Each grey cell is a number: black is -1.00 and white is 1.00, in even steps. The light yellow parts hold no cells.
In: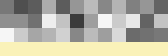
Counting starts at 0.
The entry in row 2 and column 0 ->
0.93
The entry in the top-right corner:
-0.22
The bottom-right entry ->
-0.06
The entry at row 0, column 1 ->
-0.38
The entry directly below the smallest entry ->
0.06
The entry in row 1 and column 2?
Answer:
-0.11
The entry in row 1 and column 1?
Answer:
0.12
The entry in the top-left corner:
-0.06

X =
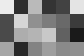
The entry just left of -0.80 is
-0.24
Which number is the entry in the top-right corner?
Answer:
0.79
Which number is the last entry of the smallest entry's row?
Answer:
-0.80
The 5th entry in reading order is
-0.48
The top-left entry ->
0.85
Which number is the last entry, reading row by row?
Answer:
0.13
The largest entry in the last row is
0.30

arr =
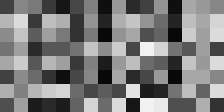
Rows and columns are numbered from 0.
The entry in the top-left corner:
-0.49
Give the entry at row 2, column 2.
-0.27
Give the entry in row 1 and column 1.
0.72
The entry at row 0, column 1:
0.05
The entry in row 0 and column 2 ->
-0.05
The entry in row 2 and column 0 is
0.10
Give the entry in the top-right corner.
0.05
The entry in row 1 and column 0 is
0.43
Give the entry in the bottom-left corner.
-0.38
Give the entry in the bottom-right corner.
-0.61

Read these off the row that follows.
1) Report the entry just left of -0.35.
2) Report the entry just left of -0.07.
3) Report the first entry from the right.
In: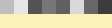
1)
0.80
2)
-0.35
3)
-0.53

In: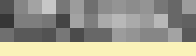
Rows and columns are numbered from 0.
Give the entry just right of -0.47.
0.28
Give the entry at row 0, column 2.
0.28
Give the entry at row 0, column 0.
-0.36
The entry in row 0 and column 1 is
0.05
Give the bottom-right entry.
-0.30
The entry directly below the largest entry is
-0.07
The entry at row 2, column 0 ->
-0.13
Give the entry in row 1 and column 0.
-0.58
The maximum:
0.56
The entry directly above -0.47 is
-0.07
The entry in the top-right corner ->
0.22
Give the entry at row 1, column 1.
-0.01
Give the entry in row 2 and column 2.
-0.30

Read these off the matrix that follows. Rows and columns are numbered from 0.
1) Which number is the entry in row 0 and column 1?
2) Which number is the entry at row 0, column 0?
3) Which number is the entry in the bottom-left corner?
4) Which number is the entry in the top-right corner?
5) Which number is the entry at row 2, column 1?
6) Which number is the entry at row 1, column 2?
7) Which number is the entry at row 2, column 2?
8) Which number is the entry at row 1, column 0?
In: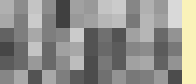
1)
0.10
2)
0.38
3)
0.05
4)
0.70
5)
-0.01
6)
0.59
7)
0.32
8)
0.32

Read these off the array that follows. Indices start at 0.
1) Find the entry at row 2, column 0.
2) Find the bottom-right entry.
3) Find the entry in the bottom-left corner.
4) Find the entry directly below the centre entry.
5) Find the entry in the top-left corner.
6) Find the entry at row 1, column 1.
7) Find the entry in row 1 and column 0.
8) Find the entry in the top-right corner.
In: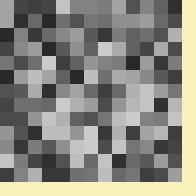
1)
-0.68
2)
0.22
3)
-0.51
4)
0.22
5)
0.28
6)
-0.62
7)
0.28
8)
-0.62
